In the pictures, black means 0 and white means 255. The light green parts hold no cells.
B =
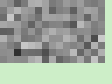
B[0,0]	150
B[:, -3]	[128, 164, 102, 154, 142, 151, 89, 145, 119]
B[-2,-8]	123
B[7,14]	175
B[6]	[145, 128, 111, 199, 188, 178, 114, 152, 167, 142, 131, 141, 89, 177, 123]
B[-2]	[141, 144, 48, 112, 109, 107, 79, 123, 138, 144, 185, 103, 145, 115, 175]
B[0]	[150, 138, 96, 122, 173, 177, 162, 122, 132, 154, 142, 156, 128, 122, 135]
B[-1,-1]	124
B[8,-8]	169
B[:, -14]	[138, 159, 198, 160, 98, 141, 128, 144, 143]
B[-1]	[131, 143, 139, 138, 169, 182, 97, 169, 101, 120, 133, 167, 119, 194, 124]
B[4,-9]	155
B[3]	[167, 160, 159, 134, 99, 142, 117, 131, 133, 114, 86, 184, 154, 127, 139]
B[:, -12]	[122, 157, 149, 134, 122, 117, 199, 112, 138]
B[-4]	[177, 141, 163, 117, 122, 133, 173, 144, 145, 179, 163, 110, 151, 76, 201]
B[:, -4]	[156, 147, 147, 184, 140, 110, 141, 103, 167]
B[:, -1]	[135, 128, 130, 139, 133, 201, 123, 175, 124]
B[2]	[109, 198, 108, 149, 135, 115, 164, 162, 158, 166, 133, 147, 102, 154, 130]
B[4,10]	133
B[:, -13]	[96, 180, 108, 159, 150, 163, 111, 48, 139]
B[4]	[95, 98, 150, 122, 148, 119, 155, 175, 156, 160, 133, 140, 142, 124, 133]

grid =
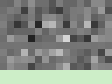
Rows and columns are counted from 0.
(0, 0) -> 105
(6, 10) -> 116
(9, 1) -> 141
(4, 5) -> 130
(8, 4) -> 138
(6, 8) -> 115
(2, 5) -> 91
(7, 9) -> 133
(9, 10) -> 88
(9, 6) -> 111
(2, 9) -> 96
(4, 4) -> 102
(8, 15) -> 77
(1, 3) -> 64
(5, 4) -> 34
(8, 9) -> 125
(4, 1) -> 95
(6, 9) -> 116
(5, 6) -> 108
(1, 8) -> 61
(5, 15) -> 136
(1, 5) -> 87
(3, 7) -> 183
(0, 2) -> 131
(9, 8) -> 138
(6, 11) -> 117
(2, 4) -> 122
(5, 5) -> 98
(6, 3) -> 115
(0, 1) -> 102
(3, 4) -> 138
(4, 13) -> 96
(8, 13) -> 164
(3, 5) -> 39

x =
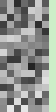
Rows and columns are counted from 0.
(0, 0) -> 114
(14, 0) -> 142
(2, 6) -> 81
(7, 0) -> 211
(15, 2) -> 93
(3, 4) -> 172
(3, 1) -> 166
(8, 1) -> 58
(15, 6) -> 191
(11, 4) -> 68
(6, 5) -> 139
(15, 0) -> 137
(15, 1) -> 230
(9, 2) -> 182
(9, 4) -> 36
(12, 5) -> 188
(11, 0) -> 172
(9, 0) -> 86
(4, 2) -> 136
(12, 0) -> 67
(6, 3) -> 152
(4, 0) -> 85
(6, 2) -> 150
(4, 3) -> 200
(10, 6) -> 210
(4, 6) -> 54
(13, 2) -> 156
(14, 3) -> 75
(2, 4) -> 142
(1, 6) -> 157
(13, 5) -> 219
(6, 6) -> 125
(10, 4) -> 194
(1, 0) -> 93
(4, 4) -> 203

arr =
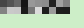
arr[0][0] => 69
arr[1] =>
[130, 201, 199, 26, 118, 219, 29, 154, 29, 28]
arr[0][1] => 84
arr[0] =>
[69, 84, 103, 20, 152, 144, 140, 33, 161, 130]

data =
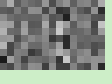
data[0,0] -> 124
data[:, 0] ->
[124, 93, 140, 163, 177, 149, 180, 120, 26, 89]
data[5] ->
[149, 153, 80, 114, 137, 122, 136, 56, 81, 41, 125, 105, 101, 106, 103]
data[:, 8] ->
[126, 51, 92, 188, 201, 81, 159, 176, 53, 64]
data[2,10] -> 140
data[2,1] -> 110
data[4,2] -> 102
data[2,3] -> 103
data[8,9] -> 199
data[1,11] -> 93
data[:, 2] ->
[93, 122, 99, 90, 102, 80, 106, 126, 122, 129]
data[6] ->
[180, 71, 106, 145, 106, 105, 128, 108, 159, 42, 129, 93, 101, 78, 87]
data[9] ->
[89, 72, 129, 97, 143, 139, 63, 141, 64, 63, 131, 89, 73, 147, 42]
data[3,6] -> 168
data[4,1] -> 107
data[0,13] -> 96
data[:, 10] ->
[96, 126, 140, 92, 101, 125, 129, 110, 100, 131]
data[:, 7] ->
[77, 128, 84, 80, 108, 56, 108, 142, 121, 141]
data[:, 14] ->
[170, 45, 82, 194, 155, 103, 87, 126, 144, 42]
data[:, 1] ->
[171, 86, 110, 158, 107, 153, 71, 70, 158, 72]
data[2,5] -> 99
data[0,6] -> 150
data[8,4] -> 112

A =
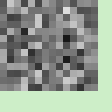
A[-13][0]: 86
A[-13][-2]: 143
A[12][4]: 70
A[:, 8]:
[103, 95, 163, 151, 143, 135, 171, 105, 130, 69, 163, 127, 89]
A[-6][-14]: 168
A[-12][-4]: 154
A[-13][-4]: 84
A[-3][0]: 119
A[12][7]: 118
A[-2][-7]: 124
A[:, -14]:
[86, 97, 127, 111, 81, 167, 113, 168, 171, 128, 119, 109, 135]
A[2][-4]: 171
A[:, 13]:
[126, 94, 104, 92, 116, 156, 114, 143, 155, 133, 99, 92, 129]
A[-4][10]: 89
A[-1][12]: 124
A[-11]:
[127, 64, 71, 116, 118, 199, 79, 115, 163, 98, 171, 163, 95, 104]
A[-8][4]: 95
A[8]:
[171, 57, 111, 124, 78, 99, 124, 104, 130, 28, 92, 113, 160, 155]
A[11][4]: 111
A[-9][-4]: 111
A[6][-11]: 61
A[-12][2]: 139
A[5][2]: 109
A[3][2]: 94
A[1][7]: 128
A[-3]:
[119, 76, 73, 99, 138, 199, 80, 122, 163, 102, 172, 179, 98, 99]
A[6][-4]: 143
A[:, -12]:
[160, 139, 71, 94, 126, 109, 89, 123, 111, 157, 73, 112, 149]
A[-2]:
[109, 106, 112, 185, 111, 175, 88, 124, 127, 203, 187, 109, 72, 92]
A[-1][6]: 142
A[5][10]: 85
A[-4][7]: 127

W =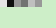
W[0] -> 228
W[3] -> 114

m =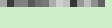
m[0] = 166
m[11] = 151
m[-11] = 90
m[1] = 59
